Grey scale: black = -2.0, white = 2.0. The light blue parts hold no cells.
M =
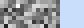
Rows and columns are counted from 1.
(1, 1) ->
1.1
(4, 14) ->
1.2
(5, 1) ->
-0.2
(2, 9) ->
1.4
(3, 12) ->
-1.1
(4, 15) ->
-0.6
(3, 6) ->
-0.7
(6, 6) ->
-0.5
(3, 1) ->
-0.3
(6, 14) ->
0.9
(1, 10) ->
0.9
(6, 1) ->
-0.5
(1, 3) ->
-0.1
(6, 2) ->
1.3
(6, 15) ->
0.0
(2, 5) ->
1.9
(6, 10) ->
-0.3
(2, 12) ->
1.1
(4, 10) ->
0.0
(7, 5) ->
-0.1
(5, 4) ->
-0.8
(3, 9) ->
1.2
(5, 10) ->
-0.2
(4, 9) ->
0.5
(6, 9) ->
-1.1
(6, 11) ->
-1.0
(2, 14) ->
0.9
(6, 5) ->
-0.1
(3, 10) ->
-0.5
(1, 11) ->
0.5
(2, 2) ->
0.5

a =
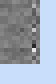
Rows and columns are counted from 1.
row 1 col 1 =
-0.1
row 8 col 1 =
0.0
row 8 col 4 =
-0.3
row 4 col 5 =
0.1
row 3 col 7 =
0.0
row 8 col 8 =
-0.1
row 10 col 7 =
0.0
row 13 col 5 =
-0.2
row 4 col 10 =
0.2
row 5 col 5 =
-0.1
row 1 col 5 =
0.1
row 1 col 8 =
-0.3
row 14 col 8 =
-0.1
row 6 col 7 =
-0.2
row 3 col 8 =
0.1
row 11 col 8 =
0.0
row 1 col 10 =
-0.4
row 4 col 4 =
0.0
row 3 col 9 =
-0.5
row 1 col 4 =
0.2
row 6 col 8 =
-0.3
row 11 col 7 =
0.1
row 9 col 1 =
0.1
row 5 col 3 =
0.0
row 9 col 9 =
-0.4
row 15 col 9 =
-0.6
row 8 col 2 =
-0.2
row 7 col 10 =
0.1
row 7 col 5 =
-0.2
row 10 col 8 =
-0.2
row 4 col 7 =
0.2
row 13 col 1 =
-0.2

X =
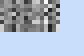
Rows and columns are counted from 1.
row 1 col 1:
-0.2
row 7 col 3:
-0.4
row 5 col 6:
0.3
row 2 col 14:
0.4
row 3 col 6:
-0.1
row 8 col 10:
0.2
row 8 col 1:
1.2
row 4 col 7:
0.1
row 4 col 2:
0.0
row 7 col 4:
-1.1
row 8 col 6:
-0.1
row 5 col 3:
0.3
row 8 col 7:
-0.5
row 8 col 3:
-0.3
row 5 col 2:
0.1
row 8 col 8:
0.0
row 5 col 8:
0.0
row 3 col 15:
1.1
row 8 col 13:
-1.4
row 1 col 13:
-0.7
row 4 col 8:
0.6
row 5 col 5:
0.3
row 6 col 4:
-0.2
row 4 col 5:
-1.0
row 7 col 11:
-0.2
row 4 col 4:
1.1
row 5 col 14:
-0.2
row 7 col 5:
0.7
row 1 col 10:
1.2
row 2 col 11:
0.3
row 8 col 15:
1.4
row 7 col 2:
-0.1
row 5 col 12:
1.3
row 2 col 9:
0.7

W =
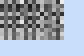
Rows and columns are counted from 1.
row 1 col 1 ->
0.9
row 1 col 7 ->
-1.0
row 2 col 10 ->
-1.3
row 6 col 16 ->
1.5
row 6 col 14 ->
0.4
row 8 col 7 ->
-0.7
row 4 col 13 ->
-0.4
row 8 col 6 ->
0.9
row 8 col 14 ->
-0.4
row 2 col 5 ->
-1.5
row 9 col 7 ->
-0.5
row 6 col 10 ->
0.9
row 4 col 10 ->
1.0
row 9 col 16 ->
1.3
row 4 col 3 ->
1.0
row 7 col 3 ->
-1.3
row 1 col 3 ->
0.8
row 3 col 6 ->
0.0
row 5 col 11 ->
1.0
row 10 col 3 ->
1.1
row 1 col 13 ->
0.2
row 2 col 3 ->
-1.3
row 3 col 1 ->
-0.9
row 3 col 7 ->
-0.2
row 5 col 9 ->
-0.6
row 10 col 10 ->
1.1
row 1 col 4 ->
-0.8
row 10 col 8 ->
0.6
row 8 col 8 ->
1.1
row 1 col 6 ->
1.6
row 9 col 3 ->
0.9
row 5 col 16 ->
1.2
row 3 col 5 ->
-1.3

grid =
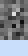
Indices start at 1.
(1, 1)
-0.2
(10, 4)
-0.8
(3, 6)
-1.2
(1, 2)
-0.5
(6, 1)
-0.7
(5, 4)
-1.0
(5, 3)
-1.2
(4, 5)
-1.0
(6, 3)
-0.4
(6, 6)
-1.8
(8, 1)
-0.2
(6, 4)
-0.2
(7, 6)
-1.1
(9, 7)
-0.2
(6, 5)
-0.1
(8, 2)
-0.2
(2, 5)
0.2
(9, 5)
-1.4
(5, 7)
-0.4
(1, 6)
-0.6
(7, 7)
0.1
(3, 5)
0.7
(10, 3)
0.3

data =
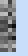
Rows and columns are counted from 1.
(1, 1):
0.8
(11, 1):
-0.2
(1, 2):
0.9
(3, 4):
-0.1
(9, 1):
0.1
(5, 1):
-0.2
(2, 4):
0.4
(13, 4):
-0.7
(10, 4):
-1.6
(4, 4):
0.7
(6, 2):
-0.9
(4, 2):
1.0
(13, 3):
0.3
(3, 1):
-0.2
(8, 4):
-0.7
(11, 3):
0.1
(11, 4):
-0.1

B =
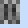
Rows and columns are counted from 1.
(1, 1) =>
-0.4
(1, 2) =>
0.7
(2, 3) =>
0.0
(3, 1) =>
-0.1
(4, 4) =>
-1.0
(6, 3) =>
-0.8
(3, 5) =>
0.7
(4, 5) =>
0.2

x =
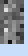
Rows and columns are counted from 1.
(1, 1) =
-0.6
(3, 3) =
0.3
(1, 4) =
-0.3
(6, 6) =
0.1
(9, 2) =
0.5
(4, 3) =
-0.4
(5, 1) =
-0.3
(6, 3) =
-0.1
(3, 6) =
-1.5
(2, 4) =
0.5
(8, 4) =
0.4
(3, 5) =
-0.4
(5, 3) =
-0.2
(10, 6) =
-1.1
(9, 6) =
-1.0
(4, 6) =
0.2
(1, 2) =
-1.3
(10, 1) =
-0.2
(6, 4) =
0.2
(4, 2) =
-0.3
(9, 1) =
-0.6
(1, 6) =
-0.5
